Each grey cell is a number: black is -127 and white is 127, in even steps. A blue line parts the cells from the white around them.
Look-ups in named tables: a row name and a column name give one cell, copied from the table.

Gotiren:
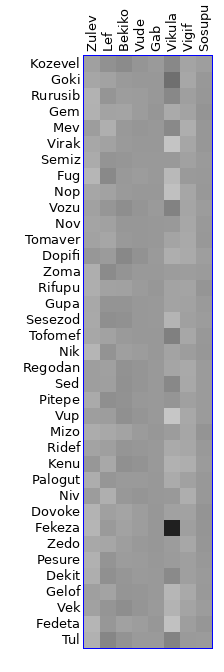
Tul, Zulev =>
49
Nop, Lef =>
34
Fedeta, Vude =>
29
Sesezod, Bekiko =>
17
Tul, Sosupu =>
27
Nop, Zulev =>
38
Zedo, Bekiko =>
30

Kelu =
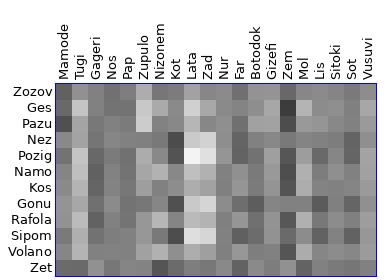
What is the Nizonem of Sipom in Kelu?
-6
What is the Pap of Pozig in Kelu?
-14
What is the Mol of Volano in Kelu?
44
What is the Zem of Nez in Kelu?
-6
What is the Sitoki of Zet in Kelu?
-5
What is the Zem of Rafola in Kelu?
-40
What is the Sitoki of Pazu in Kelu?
8

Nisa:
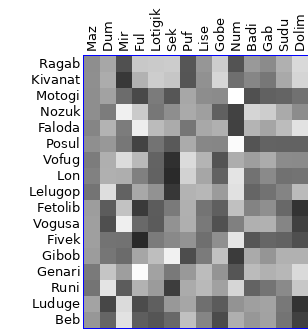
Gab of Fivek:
-25
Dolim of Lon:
-12
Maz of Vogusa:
31
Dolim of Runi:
71
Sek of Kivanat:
70
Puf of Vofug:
91
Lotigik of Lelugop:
18
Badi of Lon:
-13
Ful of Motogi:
-54
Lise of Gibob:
-4
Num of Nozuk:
-61
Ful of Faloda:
110
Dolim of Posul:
-29
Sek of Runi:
-66
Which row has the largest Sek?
Gibob

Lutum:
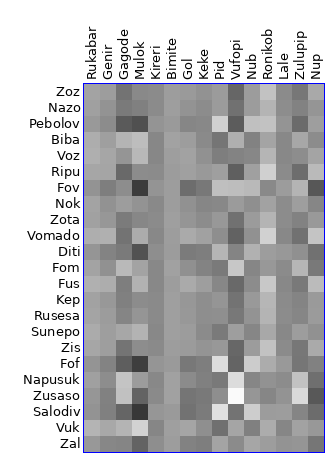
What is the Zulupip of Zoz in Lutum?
-8
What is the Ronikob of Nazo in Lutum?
52
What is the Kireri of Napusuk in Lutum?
8
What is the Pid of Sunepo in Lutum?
-5
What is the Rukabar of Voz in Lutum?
47
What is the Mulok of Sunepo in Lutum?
51
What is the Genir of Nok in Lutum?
18
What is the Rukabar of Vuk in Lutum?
52
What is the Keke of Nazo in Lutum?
12
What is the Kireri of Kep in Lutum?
10
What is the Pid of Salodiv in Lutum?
96
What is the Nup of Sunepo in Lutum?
17
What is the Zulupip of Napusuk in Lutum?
66
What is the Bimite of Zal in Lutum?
29

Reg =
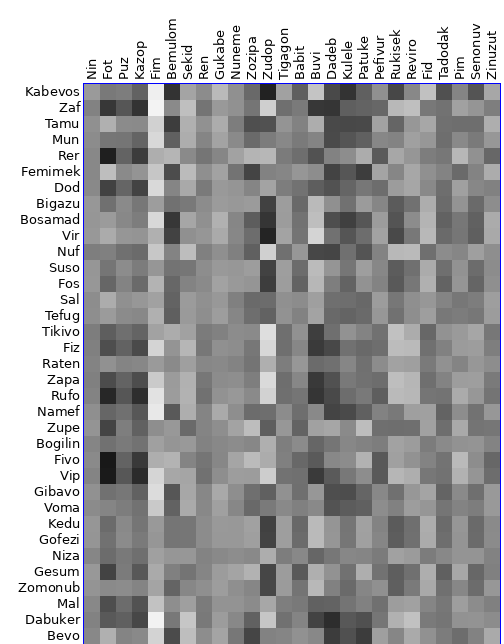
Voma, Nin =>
11
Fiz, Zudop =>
87
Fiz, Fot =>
-49
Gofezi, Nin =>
21
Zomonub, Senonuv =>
-19
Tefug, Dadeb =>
-22
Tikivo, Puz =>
-16
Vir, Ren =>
22
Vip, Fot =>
-101
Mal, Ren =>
-4
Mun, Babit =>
-5
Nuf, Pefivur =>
3
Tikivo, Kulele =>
18
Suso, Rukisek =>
-35
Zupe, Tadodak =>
-17
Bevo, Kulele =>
-47
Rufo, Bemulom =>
28
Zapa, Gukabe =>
12
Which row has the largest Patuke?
Zupe

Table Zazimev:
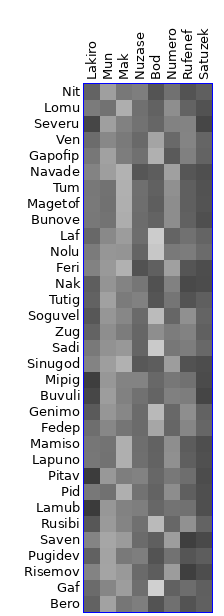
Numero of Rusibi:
-24
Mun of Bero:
34
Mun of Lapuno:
-13
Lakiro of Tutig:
-29
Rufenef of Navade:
-41
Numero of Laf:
-27
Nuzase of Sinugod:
-39
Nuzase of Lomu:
-15
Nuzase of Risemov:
-21

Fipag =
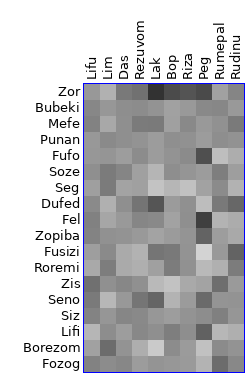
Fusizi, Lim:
10
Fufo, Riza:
11
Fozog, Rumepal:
-19
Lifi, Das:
29
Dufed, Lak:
-42
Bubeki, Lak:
19
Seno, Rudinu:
19
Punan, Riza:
17
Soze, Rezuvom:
32
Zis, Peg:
35
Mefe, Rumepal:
17
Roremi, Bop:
-3

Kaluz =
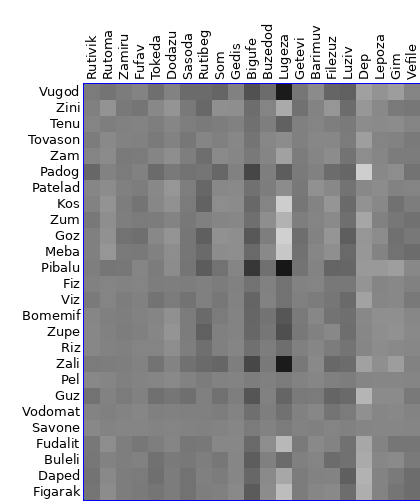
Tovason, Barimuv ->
7
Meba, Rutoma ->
22
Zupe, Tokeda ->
6
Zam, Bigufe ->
-6
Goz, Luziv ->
-33
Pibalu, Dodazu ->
12
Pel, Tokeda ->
5
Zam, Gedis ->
6
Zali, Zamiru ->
-1

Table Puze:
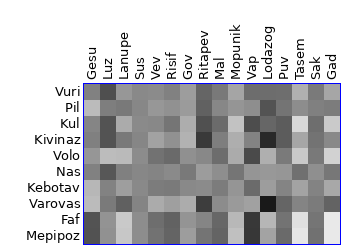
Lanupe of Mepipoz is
71
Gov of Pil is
27
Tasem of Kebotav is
35
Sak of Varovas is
-4
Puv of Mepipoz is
-21
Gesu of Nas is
1
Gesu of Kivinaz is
0
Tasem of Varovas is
4
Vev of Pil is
23
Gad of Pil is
-3
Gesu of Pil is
59
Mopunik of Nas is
-10
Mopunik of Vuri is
37
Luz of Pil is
-1
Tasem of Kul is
88
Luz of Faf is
19
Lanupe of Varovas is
-31
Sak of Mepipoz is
-14
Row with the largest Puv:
Nas

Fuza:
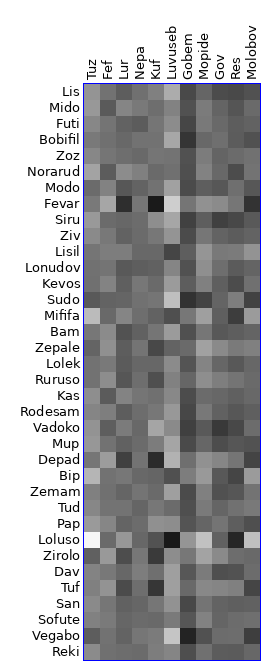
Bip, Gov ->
-39
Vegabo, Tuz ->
-34
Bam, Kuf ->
-10
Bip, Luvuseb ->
-47
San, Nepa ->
-25
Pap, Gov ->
-11
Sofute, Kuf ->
-22
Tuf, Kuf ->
-73
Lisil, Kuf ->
-23
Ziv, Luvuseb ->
20
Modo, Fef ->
2
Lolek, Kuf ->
-24
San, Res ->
-32
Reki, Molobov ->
-24
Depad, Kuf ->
-84
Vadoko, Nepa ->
-23
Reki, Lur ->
-18
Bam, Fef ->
11
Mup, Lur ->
-30
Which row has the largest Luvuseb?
Fevar

